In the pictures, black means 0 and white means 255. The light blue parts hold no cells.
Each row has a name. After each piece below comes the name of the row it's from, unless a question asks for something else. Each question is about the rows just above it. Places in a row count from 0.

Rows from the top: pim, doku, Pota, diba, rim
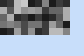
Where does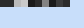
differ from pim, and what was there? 1, [59]
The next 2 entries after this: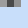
[43 59]
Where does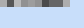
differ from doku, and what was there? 6, [59]
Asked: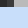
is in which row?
rim

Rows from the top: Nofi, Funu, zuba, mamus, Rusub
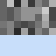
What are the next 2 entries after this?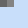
[ 41 162]
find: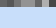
zuba

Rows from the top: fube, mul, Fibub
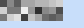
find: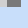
mul
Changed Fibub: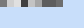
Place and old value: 6, [109]
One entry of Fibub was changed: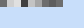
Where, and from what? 0, [121]
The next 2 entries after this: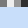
[136 150]
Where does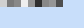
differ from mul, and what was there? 2, [121]
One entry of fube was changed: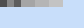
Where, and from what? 8, [208]
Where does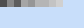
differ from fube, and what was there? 4, [165]

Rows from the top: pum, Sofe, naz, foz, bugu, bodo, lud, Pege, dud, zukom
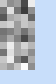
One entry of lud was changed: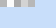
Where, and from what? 1, [236]
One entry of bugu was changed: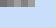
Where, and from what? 3, [116]
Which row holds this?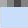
bodo
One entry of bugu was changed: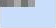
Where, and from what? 2, [157]
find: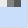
dud
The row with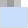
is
zukom
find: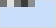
Sofe

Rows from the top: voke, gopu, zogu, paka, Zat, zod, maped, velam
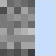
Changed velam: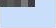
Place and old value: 3, [106]
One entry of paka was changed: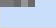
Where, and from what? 3, [137]
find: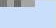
maped

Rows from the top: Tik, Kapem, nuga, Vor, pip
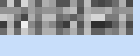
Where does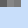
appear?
pip
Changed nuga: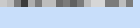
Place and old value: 3, [71]
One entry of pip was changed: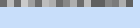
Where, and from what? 6, [174]
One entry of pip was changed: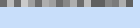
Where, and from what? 7, [174]
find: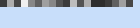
Vor
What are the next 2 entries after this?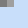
[135 147]
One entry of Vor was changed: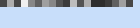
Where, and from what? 0, [59]

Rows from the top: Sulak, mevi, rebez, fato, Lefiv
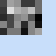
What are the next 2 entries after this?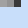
[ 57 108]
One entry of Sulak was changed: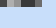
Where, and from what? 1, [161]
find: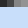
rebez
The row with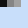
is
Lefiv

